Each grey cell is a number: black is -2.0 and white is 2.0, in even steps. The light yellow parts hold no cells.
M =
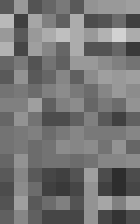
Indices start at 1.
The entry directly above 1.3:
-0.3
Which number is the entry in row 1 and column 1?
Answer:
-0.6
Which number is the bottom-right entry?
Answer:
-0.8
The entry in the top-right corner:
0.5
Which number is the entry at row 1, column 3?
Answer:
-0.7
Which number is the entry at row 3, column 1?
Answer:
0.4
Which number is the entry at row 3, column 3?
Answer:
0.4
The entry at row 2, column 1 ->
0.9
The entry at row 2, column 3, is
0.6
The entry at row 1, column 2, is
0.4
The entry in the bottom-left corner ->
-0.5
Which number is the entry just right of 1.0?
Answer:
0.7
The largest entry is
1.3
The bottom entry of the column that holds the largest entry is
-1.2
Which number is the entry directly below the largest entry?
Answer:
-0.4
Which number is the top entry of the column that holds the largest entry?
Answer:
0.4
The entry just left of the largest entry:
0.8

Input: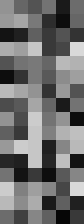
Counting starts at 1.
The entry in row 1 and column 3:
-0.7
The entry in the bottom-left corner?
-0.3
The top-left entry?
0.3
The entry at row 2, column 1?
0.4
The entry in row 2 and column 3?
-0.1
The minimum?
-1.9
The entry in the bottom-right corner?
-1.1
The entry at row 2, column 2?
0.6
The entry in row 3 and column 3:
-0.5
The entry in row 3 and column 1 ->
-1.7
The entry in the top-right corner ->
-0.3
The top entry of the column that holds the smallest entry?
-1.6
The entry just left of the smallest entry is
-0.5
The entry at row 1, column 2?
-0.4

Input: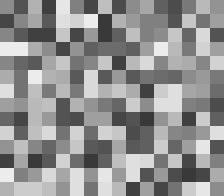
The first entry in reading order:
0.2
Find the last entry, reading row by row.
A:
0.2
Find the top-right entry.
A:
0.3
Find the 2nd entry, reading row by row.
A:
-0.7
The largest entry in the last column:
1.5
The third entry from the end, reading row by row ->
1.2
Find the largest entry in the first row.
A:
1.6
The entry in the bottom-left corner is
0.8
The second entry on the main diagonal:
0.1
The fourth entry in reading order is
-1.0
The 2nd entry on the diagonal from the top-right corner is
-0.2
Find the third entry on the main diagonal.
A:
-1.0
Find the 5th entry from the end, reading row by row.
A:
-0.9
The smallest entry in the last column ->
-0.8

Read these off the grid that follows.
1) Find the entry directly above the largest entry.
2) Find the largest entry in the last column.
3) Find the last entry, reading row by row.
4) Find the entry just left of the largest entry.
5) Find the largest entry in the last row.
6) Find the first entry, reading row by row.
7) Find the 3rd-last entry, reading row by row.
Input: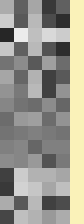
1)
-0.6
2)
1.2
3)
0.7
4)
-1.4
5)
1.0
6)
0.7
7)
0.8

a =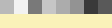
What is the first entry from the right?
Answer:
-0.6
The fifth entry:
0.7
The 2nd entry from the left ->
1.8

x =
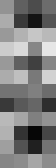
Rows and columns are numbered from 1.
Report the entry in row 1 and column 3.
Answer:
-0.8
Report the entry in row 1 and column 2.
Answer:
-0.5
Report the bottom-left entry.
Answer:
0.1
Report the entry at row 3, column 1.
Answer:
0.4
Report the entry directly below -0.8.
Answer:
-1.7
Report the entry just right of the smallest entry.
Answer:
-0.9
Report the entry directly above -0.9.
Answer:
0.3
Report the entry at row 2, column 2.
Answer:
-1.1
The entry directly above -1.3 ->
-0.3
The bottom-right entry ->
0.2
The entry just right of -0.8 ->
-0.3
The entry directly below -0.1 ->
0.0
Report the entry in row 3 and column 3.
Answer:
1.1
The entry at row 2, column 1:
0.7

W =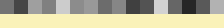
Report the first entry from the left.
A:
-0.2
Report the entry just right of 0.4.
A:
-0.3
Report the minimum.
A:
-1.4
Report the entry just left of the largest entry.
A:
-0.7
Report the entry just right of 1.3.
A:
-0.4
